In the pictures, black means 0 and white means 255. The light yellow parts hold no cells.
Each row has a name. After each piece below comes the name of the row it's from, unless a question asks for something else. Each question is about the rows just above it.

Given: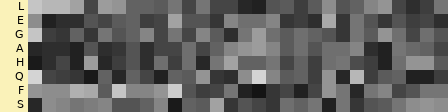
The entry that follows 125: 133
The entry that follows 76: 62
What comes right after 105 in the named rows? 98
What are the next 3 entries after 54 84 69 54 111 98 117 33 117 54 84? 91 117 141

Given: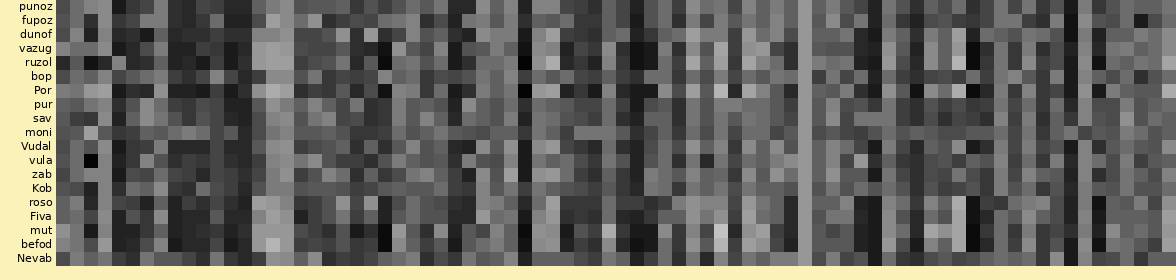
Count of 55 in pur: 5
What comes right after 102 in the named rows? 55
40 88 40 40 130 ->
Fiva

